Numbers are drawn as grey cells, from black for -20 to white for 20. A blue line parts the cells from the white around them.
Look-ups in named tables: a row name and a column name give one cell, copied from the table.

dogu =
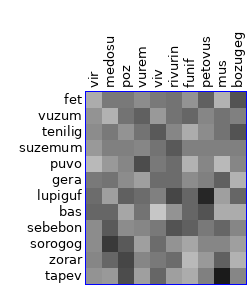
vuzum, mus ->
-2
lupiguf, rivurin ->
-9
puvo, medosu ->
4
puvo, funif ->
8
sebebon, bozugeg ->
1
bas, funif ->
-4
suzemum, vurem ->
1
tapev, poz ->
-8
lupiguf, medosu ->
5
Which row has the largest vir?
puvo

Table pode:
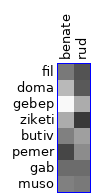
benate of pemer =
-9
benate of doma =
9
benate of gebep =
19
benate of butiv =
0
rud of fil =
-7
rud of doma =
-6
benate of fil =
-1
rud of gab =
-3
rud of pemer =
2
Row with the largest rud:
gebep

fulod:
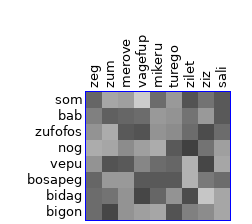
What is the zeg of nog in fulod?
7
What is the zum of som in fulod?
6
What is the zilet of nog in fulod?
-10
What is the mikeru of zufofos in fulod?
3
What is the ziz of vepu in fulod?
-9
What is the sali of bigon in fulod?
6
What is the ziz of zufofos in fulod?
-8
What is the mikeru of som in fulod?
-3
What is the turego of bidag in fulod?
3
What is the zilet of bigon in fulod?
0

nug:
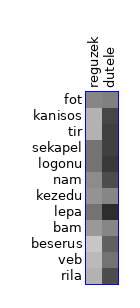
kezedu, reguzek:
3
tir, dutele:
-10
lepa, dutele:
-13
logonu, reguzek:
-2
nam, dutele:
-8
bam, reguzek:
4
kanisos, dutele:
-9
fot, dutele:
0

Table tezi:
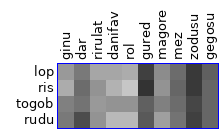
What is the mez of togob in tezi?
-3
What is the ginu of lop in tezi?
4
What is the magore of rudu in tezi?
5
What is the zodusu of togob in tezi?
-9
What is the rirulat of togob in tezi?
4
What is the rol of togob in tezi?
3
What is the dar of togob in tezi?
-2

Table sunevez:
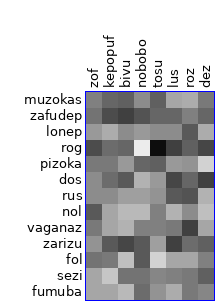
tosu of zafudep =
-4
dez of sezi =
-5
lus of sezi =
0
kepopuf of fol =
-1
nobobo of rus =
5
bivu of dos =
-6

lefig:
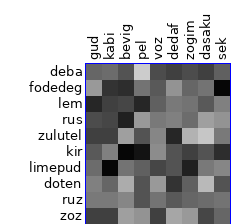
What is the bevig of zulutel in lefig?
5
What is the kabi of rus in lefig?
-9
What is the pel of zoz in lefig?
3
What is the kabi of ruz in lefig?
-1
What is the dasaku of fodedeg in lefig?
-2
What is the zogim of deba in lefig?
-8
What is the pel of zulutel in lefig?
-7
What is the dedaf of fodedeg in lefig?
3
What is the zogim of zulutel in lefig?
8
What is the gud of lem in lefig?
-14

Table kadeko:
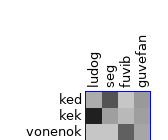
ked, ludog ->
7
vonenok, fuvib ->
-5
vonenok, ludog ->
11
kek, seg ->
5
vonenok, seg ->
11
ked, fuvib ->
11
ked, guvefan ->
4
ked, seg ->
-7
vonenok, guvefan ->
6
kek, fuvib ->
9
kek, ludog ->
-15
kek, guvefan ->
5
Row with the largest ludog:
vonenok

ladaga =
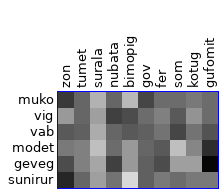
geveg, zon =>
-8
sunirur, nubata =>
-2
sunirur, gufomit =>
-1
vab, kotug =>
-2
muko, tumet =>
-4
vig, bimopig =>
-8
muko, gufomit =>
-3
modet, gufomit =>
-13

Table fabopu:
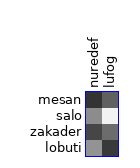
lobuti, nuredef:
3
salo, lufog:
18
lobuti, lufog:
-11
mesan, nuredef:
-12
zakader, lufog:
-3
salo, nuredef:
2
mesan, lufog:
-5
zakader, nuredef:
-9
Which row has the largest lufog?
salo

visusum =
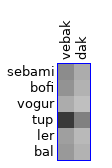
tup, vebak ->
-11
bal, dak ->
8
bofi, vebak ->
3
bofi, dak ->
8
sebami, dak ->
7
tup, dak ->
0
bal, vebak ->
4
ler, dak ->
9
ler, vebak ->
5
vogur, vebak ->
7
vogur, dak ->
10
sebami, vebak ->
2

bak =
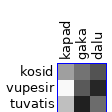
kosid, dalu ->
-7
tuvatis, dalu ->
-3
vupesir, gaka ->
-6
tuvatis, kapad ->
10
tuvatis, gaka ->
-15
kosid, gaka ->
-2
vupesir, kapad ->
19
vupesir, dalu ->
-14

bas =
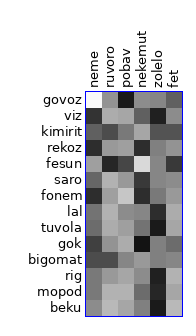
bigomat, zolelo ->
0
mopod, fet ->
6
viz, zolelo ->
-15
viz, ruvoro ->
7
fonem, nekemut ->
-13
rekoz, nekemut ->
-13
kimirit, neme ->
-5
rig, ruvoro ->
4
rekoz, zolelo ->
0
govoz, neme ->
19
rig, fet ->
8
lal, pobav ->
2
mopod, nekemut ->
-3
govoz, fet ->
-5
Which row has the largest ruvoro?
beku

